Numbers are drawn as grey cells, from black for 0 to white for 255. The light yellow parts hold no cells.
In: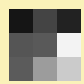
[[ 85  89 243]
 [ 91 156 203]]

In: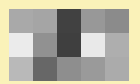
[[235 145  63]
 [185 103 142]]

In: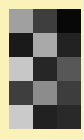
[[ 26 169  34]
 [199  38  87]]

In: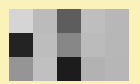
[[ 35 189 135]
 [149 192  28]]

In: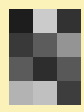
[[ 57  92 148]
 [ 91  45  88]]

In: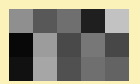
[[  8 156  73]
 [ 17 166  80]]

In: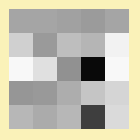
[[208 154 190]
 [248 224 145]]

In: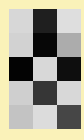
[[210   7 172]
 [  3 216  14]]
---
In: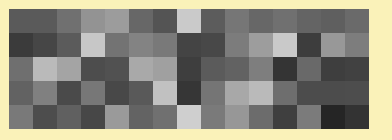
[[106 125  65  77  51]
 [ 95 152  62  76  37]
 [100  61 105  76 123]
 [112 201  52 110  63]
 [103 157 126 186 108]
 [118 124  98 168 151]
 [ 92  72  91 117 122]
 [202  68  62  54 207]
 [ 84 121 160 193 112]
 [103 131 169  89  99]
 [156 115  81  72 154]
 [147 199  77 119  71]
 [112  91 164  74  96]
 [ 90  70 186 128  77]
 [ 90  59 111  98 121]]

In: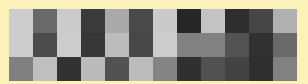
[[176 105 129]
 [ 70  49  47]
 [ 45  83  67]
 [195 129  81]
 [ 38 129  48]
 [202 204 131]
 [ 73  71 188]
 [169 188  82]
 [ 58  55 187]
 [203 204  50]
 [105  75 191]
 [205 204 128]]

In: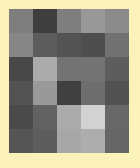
[[139 113  93  82 104 102]
 [152  78 115 110 210 173]
 [126  83 115  64 171 167]
 [ 62  92 171 153  98  93]
 [126 134  72  83  74  85]]

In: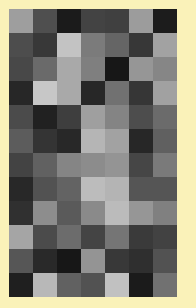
[[ 28 162 134 161 107  96 122  85 128  66  82 113]
 [156  55 150  54  77  39  70  85 150  58  47  27]
 [ 64 101  23 113 132 162 148 180 187 117  56 193]
 [ 67 123 127  39 159 181 140 188 138  68 148  82]
 [ 27 195 169 169  62  40 133  99  90 108  23  97]
 [ 79  56 106 199  33  52  97  82 141  75  41 184]
 [158  77  72  39  75  92  67  40  48 165  86  31]]

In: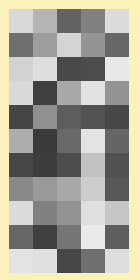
[[220 102 232 148  71 101  82  87 198  94 221]
 [129 148  76 226  83 227 194 204 223 234 111]
 [ 99 212  73 169  93 105  77 169 147 117  70]
 [181 157 222  64 144  58  61 153 129  64 224]
 [217 111 210 218  69 173  70 137 219 103 227]]

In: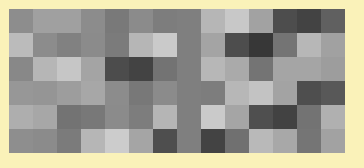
[[ 96 161 157  88 176 162]
 [ 67 183 165  78 115 117]
 [ 77 116 165 163  66 168]
 [162  55 116 195  79 185]
 [200  77 170 183 165 112]
 [182 164 183 125 202  67]
 [127 127 127 127 127 127]
 [125 202 115 139 181  78]
 [139 182  67 120 125 165]
 [121 123  76 140 139 204]
 [140 139 164 167 120 182]
 [160 129 198 157 115 123]
 [160 140 182 149 167 139]
 [141 187 136 151 174 142]]

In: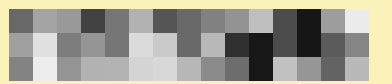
[[236 133 185]
 [157  91  99]
 [ 22  22 150]
 [ 76  76 193]
 [191  23  23]
 [147  48 109]
 [130 184 139]
 [105 105 183]
 [ 86 202 216]
 [178 219 212]
 [118 118 179]
 [ 66 149 178]
 [153 125 148]
 [164 225 237]
 [104 160 131]]

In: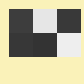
[[ 57 238]
 [230  51]
 [ 61  55]]

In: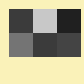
[[ 32  68]
 [200  59]
 [ 59 116]]
